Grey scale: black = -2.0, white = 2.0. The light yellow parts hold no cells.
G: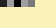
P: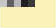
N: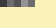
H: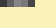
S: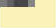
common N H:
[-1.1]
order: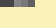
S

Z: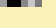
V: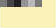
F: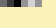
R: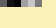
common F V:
[0.3]
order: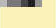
V
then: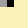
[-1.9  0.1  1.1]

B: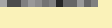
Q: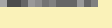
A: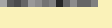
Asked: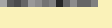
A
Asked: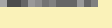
Q
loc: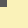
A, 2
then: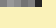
[-0.4 -0.4  0.4]

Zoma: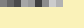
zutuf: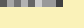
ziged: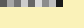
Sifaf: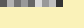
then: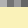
[1.4 0.4 1.0]
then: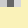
[ 0.2  1.0 -1.6]
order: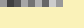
zutuf
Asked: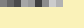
Zoma
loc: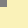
Zoma, 1
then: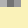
[-0.4  1.4  0.4]

